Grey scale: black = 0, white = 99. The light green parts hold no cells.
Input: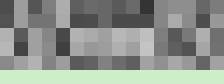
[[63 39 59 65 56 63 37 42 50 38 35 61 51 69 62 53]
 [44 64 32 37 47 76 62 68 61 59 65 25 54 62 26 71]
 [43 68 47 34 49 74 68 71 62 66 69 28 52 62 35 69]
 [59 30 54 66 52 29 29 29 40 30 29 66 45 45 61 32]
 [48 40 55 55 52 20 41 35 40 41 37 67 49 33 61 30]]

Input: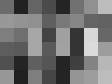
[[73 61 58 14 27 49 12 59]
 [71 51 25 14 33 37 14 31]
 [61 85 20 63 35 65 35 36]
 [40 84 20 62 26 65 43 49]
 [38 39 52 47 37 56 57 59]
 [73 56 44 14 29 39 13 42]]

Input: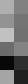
[[12 64]
 [18  3]
 [51 42]
 [44 75]
 [45 57]
 [50 68]]

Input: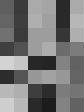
[[38 51 11 16 72 80]
 [45 48 17 24 68 72]
 [39 59 63 59 33 17]
 [38 51 14 15 77 82]
 [48 42 67 61 32 25]
 [68 21 61 61 23 44]
 [71 16 62 68 24 39]
 [66 16 64 66 23 37]]

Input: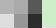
[[17 59 86]
 [34 66 70]]

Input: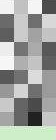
[[77 13 39 64]
 [65 29 39 78]
 [60 43 82 59]
 [60 85 44 34]
 [37 76 68 96]
 [34 66 45 92]
 [76 63 79 36]
 [84 43 79 41]
 [30 95 75 94]]
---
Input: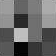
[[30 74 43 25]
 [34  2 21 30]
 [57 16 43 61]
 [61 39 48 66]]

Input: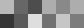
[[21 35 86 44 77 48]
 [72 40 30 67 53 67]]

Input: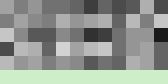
[[29 72 68 39 82 63 72 77 44 58 63 39]
 [49 63 53 49 68 58 63 68 39 72 49 77]
 [63 49 58 44 44 39 24 39 29 34 68 29]
 [72 58 63 49 58 53 34 44 39 68 63 39]
 [77 53 34 34 53 44 19 24 44 58 58 10]]

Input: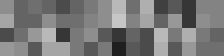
[[29 43 59 72 21 47 55 34 21 39 29 72 47 68 47 39]
 [55 39 43 39 29 39 47 55 72 43 68 25 34 21 51 51]
 [59 55 34 64 64 47 34 47 12 34 29 68 34 59 43 43]
 [64 39 39 55 43 43 51 55 77 51 64 39 59 21 55 51]]

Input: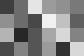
[[24 42 89 60 56 47]
 [28 51 33 60 19 84]
 [56 42 28 93 75 37]
 [70 15 33 65 84 51]]

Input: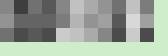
[[44 29 34 29 79 75 66 52 29 79 29]
 [52 24 44 34 52 75 66 57 44 75 48]
 [57 39 39 39 48 70 57 62 34 84 62]]

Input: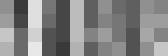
[[56 22 86 46 27 73 37 56 41 37 56 51]
 [61 27 86 41 27 73 37 51 46 37 61 61]
 [69 41 90 32 22 69 37 51 56 32 56 77]
 [77 41 81 32 27 73 51 61 46 32 65 51]]
